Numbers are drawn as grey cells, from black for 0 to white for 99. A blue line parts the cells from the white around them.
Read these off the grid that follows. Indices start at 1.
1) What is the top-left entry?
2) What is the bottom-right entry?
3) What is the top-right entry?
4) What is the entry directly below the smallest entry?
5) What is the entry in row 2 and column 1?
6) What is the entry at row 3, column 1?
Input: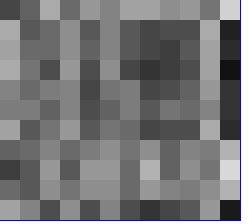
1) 27
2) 10
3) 81
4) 20
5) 66
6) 63

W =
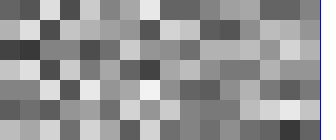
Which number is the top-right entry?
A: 51
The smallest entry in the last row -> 22
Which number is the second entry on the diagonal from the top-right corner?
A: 69
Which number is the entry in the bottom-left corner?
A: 73
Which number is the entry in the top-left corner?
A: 39
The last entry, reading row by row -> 39
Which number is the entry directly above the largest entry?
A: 26
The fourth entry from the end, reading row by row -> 43
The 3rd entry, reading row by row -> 86
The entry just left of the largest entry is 65
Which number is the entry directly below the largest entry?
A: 58
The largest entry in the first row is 90
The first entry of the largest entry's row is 51
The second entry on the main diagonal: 86
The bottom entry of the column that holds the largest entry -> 82
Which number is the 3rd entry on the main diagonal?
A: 51
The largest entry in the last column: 76
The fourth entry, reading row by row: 30
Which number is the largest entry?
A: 94
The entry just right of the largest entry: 55
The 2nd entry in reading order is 33
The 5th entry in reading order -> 79
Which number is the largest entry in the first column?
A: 76

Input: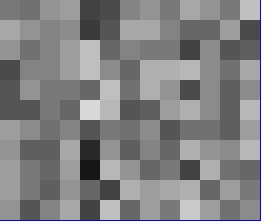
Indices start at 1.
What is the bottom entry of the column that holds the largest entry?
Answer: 26
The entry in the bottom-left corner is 57
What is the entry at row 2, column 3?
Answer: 51
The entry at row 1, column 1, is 47
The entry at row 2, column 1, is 65
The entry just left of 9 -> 61
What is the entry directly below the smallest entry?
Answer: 40
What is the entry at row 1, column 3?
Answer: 57
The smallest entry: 9
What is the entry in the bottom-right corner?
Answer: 54
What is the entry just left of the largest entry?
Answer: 40
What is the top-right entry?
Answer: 74
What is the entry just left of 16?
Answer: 65
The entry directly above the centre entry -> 44
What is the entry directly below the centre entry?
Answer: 44
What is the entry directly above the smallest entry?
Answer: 16
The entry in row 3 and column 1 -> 57
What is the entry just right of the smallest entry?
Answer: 71
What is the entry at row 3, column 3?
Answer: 51
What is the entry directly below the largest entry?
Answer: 33
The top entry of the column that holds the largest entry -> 26
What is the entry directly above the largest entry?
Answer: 40
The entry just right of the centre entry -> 37
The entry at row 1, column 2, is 44

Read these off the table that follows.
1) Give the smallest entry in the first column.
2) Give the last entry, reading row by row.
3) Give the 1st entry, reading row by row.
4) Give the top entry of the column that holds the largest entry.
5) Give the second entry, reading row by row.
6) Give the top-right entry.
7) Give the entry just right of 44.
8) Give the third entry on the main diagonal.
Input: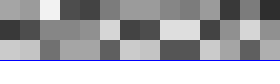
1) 22
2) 68
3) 64
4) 94
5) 60
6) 18
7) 64
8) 44
